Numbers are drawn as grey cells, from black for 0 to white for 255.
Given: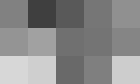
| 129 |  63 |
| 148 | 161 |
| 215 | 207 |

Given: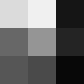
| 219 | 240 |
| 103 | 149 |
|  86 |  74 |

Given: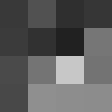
|  57 |  81 |
|  59 |  49 |
|  74 | 116 |

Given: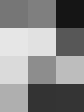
| 118 | 127 |
| 230 | 225 |
| 218 | 141 |

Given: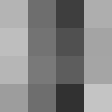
| 180 | 110 |
| 190 | 115 |
| 182 | 121 |

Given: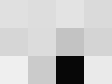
| 224 | 221 |
| 214 | 220 |
| 239 | 203 |

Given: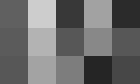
|  96 | 205 |
|  91 | 179 |
|  87 | 163 |
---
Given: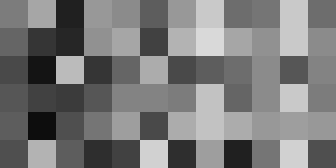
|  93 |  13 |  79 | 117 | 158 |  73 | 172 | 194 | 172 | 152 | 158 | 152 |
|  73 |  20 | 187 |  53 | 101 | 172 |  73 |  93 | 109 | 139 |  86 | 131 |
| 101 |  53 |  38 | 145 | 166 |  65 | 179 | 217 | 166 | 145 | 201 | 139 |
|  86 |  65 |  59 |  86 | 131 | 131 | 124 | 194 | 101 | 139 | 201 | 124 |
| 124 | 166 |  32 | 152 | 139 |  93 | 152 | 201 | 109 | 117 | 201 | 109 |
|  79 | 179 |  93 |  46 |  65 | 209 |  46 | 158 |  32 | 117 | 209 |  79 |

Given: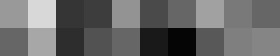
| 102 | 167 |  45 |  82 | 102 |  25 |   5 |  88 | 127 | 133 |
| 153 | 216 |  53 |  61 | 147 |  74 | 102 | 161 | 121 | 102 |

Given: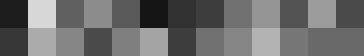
|  55 | 171 | 133 |  75 | 126 | 164 |  61 | 113 | 133 | 179 | 119 | 105 | 105 |
|  29 | 215 |  97 | 141 |  89 |  21 |  49 |  61 | 113 | 149 |  83 | 156 |  75 |

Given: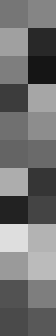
| 126 |  21 |
| 160 |  40 |
| 173 |  53 |
|  34 |  68 |
|  74 |  88 |
| 100 | 106 |
|  82 | 126 |
| 118 | 133 |
| 112 | 141 |
|  60 | 166 |
| 222 | 179 |
| 154 | 187 |

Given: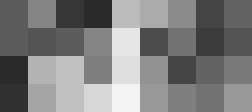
|  92 |  84 |  92 | 133 | 229 |  76 | 114 |  60 |  84 |
|  92 | 133 |  54 |  42 | 187 | 171 | 139 |  68 |  99 |
|  48 | 165 | 193 | 215 | 243 | 152 | 127 | 114 | 152 |
|  42 | 179 | 193 | 127 | 223 | 146 |  68 |  99 | 121 |

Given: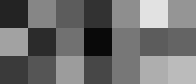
| 162 |  43 | 113 |   9 | 119 |  92 | 100 |
|  58 |  85 | 156 |  71 | 119 | 174 | 187 |
|  35 | 134 |  92 |  50 | 142 | 226 | 149 |
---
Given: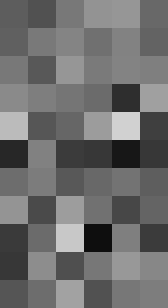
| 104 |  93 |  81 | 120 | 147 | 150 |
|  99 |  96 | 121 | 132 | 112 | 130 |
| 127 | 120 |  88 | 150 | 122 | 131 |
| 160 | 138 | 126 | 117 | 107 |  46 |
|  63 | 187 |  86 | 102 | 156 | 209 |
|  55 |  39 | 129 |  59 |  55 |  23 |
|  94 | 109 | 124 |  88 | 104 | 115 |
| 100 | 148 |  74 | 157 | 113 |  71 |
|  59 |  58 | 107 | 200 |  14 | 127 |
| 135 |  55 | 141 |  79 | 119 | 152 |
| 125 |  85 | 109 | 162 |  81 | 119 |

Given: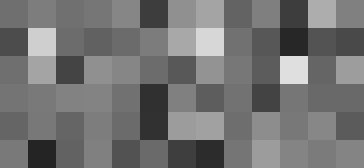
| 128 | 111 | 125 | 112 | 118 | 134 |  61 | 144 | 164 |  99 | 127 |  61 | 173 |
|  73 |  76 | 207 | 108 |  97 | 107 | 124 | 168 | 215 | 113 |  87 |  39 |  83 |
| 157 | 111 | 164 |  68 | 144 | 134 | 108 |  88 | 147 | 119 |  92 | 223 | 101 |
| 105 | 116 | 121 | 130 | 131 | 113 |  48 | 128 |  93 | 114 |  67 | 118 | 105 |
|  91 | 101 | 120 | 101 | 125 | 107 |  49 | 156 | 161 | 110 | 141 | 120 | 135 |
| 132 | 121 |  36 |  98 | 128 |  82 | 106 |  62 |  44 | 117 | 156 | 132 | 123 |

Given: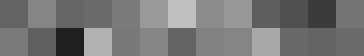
| 117 | 100 | 134 | 102 | 107 | 123 | 153 | 192 | 139 | 152 |  94 |  80 |  59 |
| 106 | 122 |  96 |  32 | 177 | 121 | 134 | 100 | 129 | 133 | 168 | 105 | 100 |

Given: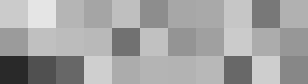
| 177 | 203 | 229 | 181 | 165 | 191 | 141 | 167 | 169 | 198 | 120 |
| 151 | 155 | 192 | 188 | 185 | 113 | 193 | 148 | 160 | 203 | 172 |
| 135 |  41 |  80 | 103 | 207 | 172 | 180 | 179 | 184 | 104 | 206 |

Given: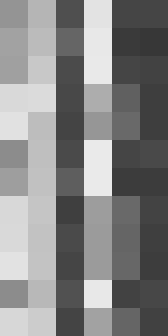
|  69 | 148 | 181 |  79 | 227 |  69 |
|  55 | 162 | 187 | 101 | 232 |  58 |
|  66 | 160 | 200 |  75 | 233 |  69 |
|  62 | 217 | 219 |  72 | 173 |  96 |
|  62 | 225 | 189 |  68 | 150 | 105 |
|  73 | 140 | 191 |  74 | 234 |  69 |
|  60 | 158 | 193 |  94 | 234 |  60 |
|  67 | 216 | 197 |  63 | 157 | 105 |
|  63 | 217 | 194 |  74 | 155 | 101 |
|  61 | 226 | 195 |  69 | 155 | 103 |
|  71 | 140 | 184 |  81 | 232 |  66 |
|  65 | 215 | 204 |  68 | 162 | 101 |

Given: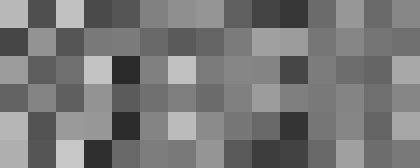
| 135 | 184 |  79 | 193 |  74 |  85 | 129 | 143 | 149 |  96 |  67 |  55 | 107 | 152 | 106 |
| 111 |  70 | 147 |  85 | 121 | 123 | 104 |  90 | 100 | 123 | 160 | 155 | 118 | 133 | 117 |
| 168 | 156 |  93 | 111 | 195 |  42 | 128 | 192 | 123 | 134 | 132 |  70 | 124 | 109 | 101 |
| 134 |  99 | 132 |  95 | 147 |  91 | 112 | 126 | 108 | 128 | 156 | 127 | 121 | 132 | 111 |
| 166 | 181 |  82 | 154 | 152 |  44 | 132 | 187 | 139 | 119 | 105 |  52 | 118 | 134 | 100 |
| 121 | 175 |  85 | 200 |  47 | 104 | 125 | 121 | 149 |  89 |  61 |  66 | 104 | 160 | 109 |
